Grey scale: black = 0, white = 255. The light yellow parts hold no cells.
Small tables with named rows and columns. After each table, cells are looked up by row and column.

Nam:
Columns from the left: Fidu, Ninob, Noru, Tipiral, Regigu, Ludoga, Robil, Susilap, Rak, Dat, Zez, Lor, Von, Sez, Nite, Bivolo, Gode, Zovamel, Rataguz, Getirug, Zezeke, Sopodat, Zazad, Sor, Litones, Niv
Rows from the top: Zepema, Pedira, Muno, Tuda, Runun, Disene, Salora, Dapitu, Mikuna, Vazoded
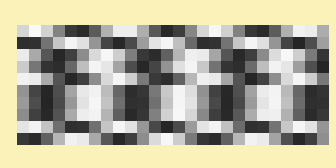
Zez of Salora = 50
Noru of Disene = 38
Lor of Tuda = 69
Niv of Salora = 49
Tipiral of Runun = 84
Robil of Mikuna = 112
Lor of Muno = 44
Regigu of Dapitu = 169
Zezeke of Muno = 139
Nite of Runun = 183
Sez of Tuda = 224
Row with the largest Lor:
Pedira

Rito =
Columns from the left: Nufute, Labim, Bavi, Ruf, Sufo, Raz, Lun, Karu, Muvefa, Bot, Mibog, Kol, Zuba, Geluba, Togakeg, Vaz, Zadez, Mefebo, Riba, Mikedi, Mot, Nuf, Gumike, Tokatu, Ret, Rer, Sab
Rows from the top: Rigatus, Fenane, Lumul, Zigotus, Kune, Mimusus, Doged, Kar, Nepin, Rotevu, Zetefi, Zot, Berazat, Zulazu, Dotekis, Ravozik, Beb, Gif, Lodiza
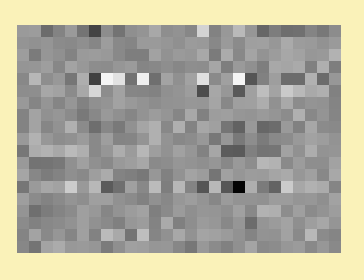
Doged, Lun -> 144
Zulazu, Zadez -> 184
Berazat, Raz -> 137
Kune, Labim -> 183
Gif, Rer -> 139
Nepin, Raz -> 139
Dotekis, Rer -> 143
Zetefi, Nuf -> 117
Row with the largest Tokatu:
Mimusus

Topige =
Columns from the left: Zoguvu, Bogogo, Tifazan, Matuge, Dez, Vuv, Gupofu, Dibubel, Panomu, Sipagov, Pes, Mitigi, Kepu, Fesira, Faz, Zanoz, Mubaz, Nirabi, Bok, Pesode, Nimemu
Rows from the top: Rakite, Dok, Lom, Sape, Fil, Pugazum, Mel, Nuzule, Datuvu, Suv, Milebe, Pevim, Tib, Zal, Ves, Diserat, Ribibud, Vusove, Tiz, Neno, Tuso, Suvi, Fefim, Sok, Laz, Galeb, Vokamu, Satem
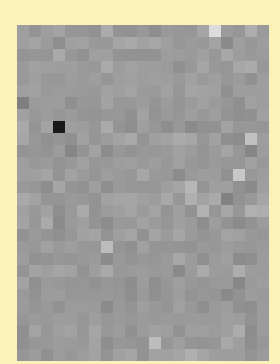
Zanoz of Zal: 149
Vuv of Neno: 152
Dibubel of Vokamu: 142
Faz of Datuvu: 139
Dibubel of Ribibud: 141
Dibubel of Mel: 163
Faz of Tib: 153
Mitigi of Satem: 162

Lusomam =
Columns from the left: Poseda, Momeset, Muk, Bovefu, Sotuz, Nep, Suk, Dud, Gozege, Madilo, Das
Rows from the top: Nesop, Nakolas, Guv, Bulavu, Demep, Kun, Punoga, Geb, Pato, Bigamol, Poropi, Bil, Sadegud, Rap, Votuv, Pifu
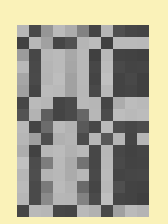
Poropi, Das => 69
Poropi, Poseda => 173
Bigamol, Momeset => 159
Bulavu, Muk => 181
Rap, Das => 66
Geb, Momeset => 179
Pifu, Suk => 177
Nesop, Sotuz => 172
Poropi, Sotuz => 177
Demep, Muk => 180
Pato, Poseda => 185
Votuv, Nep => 130
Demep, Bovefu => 189
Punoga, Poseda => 70
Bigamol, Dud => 87
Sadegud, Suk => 73
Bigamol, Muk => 78
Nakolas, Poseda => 65

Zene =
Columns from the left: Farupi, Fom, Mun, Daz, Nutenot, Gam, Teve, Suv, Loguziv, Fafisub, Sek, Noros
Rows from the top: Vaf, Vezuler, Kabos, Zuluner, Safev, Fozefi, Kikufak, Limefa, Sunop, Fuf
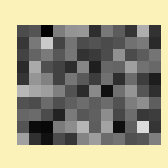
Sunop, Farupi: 84
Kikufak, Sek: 142
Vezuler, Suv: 75
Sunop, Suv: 163
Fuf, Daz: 75
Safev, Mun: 129
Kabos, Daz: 87
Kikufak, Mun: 107
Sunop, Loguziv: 15
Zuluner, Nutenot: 45
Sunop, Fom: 11
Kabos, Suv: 76
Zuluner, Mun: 79
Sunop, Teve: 93
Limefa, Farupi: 102
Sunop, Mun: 8
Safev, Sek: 61
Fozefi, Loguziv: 112
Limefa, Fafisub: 109

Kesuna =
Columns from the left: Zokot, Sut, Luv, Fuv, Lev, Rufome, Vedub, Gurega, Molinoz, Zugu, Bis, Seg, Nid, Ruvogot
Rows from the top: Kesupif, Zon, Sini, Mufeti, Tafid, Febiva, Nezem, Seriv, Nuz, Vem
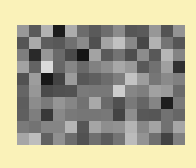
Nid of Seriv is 114
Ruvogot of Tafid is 128
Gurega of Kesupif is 109
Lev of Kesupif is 172
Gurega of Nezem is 106
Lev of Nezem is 134
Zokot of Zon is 85
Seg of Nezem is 133
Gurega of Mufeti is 142
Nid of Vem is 66
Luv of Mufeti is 219
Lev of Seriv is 121
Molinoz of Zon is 193
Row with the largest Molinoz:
Febiva

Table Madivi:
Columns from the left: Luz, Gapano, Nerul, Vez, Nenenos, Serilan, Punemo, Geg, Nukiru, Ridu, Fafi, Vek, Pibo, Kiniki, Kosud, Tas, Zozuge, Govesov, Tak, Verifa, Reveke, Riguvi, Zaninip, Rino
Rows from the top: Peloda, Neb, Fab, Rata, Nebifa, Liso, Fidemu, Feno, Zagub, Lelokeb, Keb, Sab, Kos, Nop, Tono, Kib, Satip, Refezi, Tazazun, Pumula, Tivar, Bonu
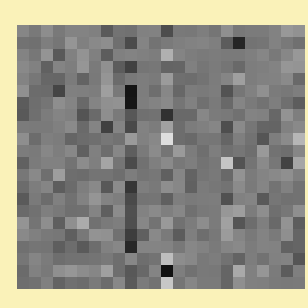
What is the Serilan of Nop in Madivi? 126
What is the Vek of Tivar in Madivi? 132
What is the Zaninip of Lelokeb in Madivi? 139
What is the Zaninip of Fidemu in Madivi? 111
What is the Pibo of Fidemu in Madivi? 138
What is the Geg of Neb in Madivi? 142
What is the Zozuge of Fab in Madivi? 124
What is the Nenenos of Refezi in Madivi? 95
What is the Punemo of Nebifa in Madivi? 121

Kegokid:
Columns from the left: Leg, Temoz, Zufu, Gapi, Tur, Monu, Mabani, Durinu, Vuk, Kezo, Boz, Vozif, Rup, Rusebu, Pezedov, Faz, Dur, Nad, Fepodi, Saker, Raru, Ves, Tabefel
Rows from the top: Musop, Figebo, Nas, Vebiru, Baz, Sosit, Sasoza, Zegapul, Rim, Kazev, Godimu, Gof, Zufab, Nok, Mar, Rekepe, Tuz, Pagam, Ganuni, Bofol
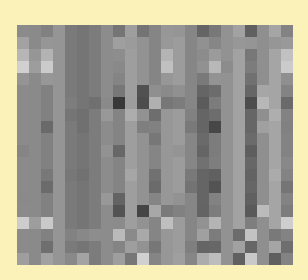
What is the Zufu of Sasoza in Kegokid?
129
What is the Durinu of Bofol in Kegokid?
140
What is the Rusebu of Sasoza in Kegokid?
124
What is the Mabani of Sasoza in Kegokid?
112
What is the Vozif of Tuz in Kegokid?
133
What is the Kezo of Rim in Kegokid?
158
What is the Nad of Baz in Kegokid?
146
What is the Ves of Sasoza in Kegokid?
165
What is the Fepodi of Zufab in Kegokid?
162
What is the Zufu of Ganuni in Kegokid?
111
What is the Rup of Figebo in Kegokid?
152
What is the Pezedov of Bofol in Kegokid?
134
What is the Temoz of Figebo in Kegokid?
138
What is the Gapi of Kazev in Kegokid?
149
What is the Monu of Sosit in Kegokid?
117
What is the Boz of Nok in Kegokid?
146
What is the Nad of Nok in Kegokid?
146
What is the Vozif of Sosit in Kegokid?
143
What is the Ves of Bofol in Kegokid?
95

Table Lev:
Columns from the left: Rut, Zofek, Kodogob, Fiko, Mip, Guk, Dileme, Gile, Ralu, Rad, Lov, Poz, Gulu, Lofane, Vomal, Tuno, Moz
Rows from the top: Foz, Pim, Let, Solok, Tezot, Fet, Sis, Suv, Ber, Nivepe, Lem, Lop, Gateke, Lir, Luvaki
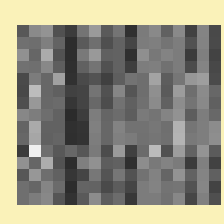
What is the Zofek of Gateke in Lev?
151
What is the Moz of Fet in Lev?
103
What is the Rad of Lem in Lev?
64
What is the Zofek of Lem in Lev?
240
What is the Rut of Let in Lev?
145
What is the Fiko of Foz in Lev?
81
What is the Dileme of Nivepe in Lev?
125
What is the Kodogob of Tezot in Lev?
103
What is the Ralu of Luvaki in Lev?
108
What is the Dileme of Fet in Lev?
116
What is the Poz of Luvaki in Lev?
124
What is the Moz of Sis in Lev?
96
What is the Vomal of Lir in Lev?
82
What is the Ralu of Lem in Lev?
154
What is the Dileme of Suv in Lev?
125
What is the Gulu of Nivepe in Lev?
112
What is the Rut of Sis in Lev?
79
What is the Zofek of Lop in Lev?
102
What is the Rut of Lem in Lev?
59
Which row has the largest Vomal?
Tezot

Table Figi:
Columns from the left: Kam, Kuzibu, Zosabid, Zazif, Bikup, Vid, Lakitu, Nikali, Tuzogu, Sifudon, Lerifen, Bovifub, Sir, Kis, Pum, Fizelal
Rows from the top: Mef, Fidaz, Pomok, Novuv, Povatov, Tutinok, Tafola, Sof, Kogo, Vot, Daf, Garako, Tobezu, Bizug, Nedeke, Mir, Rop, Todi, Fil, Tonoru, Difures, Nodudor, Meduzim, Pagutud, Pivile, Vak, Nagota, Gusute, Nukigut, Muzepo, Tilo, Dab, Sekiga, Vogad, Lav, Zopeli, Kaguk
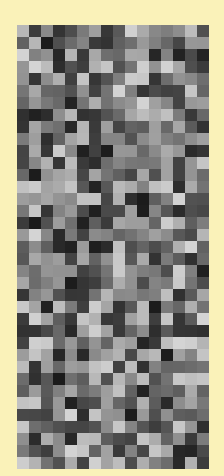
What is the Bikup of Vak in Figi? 41
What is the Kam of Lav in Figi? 143
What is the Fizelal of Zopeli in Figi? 74
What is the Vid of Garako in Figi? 58
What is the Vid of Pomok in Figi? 57
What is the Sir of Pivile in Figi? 198
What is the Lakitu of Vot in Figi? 62
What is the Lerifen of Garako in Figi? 117
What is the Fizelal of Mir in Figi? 71
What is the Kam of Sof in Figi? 48
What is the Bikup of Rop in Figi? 112
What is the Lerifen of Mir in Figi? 29
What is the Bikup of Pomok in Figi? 181
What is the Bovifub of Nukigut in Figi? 130
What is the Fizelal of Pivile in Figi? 212
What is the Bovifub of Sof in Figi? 172
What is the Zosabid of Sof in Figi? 45

